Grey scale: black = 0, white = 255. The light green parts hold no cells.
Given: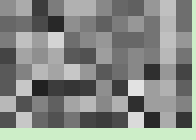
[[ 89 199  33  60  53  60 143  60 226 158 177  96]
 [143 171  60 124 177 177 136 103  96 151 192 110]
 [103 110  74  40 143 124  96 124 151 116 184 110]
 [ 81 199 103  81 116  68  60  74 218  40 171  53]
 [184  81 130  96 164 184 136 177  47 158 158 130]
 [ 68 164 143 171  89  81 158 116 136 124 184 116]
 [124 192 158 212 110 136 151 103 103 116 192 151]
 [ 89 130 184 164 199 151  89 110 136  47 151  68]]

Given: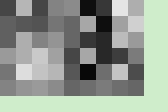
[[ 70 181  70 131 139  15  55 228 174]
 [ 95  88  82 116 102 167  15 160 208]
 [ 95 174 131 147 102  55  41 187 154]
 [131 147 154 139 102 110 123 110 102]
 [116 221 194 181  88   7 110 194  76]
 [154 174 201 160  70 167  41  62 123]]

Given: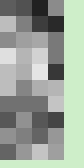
[[ 93  81  33 139]
 [189 127  61  41]
 [ 87 145  87  69]
 [145 127 100 151]
 [113 113 113 196]
 [139 159 167 121]
 [189 133 174 181]
 [100 151 196 159]
 [223 181 210 121]
 [189 174 229  55]]

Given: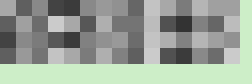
[[ 95 160 108 203 168  87 175 116 116 188  81  51 129 102 188]
 [ 95 153 116 195 168 123 175 129  95 203  81  59 137 108 203]
 [ 67 137 123  87  59 129 145 153 108 195 175 129 181 160 145]
 [168  95 137  67  59 137 153 145 102 195 168 123 181 160 160]]

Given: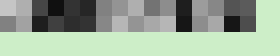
[[129 162  30  64  45  51 135 182 148 168 182  22 141 168  22  77]
 [197 175  70  16  51  38 129 148 175 115 141  30 156 135  84  91]]

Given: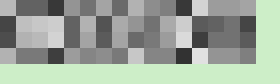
[[185  98  98  56 148 114 164 106 178 141 127  56 211 156 156 164]
 [178 121 121  62 156 133 141 121 199 133 133  50 225 148 148 127]
 [ 77 178 185 211  98 164  91 164 106 121 156 218  62 114 114  91]
 [ 69 191 199 205  98 178  83 170 148 114 170 205  91  98 114  69]]
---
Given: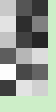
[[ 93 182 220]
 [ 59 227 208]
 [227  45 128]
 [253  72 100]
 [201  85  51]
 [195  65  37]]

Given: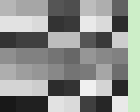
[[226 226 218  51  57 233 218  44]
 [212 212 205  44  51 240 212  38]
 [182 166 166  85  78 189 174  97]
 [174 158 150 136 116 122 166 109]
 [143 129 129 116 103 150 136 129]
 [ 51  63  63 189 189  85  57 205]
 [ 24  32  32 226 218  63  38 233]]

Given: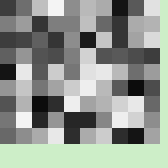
[[ 61 110 191 244 141 185 171  20  89 225]
 [104 141 171 232  45 171 204  45  20 163]
 [149 197 118 163 204 238 185  89  12  76]
 [ 61  68  96  53 141  26 197  53 163 218]
 [ 20 232  89 204 118 225 232 185 110 156]
 [ 96 149  83  76 126 210  83  89  76  61]
 [126 156  53 126 126 191 104  53 171 179]
 [118 244  38 149  38  38 134 238 210 141]
 [ 83 179  12  45 238 163 179 210 232 104]]

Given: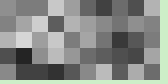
[[130 165 206  93 179 158 137 116 143 130]
 [179 214 158 200 124 165 116  57  87 124]
 [ 79  36 143 187 151 108  93  79  71 165]
 [143 124 124 200 158 100  65 108  79 179]
 [137  65  65  50  87 137 187  93 172 108]]

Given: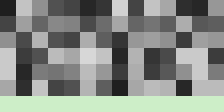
[[167  46 195  68  81 179  94  31 167 187 179  39 187 187]
 [144  74 179  81  68 173  94  53 151 159 144  60 159 151]
 [ 31 195 144  81  68  39  53 209  68 195 167  46  39 151]
 [202  39 123 116 130 187 151  60 173  60  88 144 202 123]
 [ 68 159 101 136 130  74 108 167 101 116  94 173  88  94]
 [202  60  81 187 167 215 195  39 179  53  74 202 202  60]]

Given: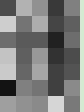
[[207 115 172  69  95]
 [201 101 165  63  83]
 [194  95 151  49  75]
 [ 75 178 145  56 129]
 [158 145 137 213 121]
 [ 18 129 115  63 137]
 [108  89  89  33 108]]

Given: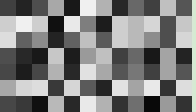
[[169 214 220  57 214  91  35 226 163 232  49 220]
 [206 239 206  16 232 125  29 206 185 214  78 199]
 [220  97 139  35  97 193  91 206 185 139  78 214]
 [ 63  35  78 169  23 239 177  41 104  63 193  85]
 [ 71  29  71 177  41 226 169  85 119  63 163  85]
 [ 78  41  23 199  29 155 193  63 104  23 163  35]
 [ 71  57  16 185  41 232 177  49 112   9 155  49]]

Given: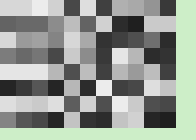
[[215 215 236 209  72 222  64 176 169 148  57]
 [229 229 229 183  79 189  64 183 154 189  64]
 [222 209 202 222  93 209  79 236 202  79  72]
 [215 154 161 132 215 169  51  64  79 111  44]
 [124 105 118  72 202 140  57 229 183  44  51]
 [ 99 105 105 140 189  99 209  44  31 202 202]
 [ 37  57  86  37 183  44 236  64  72 222 195]
 [132  86  72  37 195  51  44 195 209  37  31]]

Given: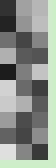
[[ 28 126 195]
 [ 35 148 189]
 [ 50 161 182]
 [ 98  69 141]
 [112  69 133]
 [155  76 106]
 [202 176  90]
 [176  90  84]
 [210 106  63]
 [223 133  57]]
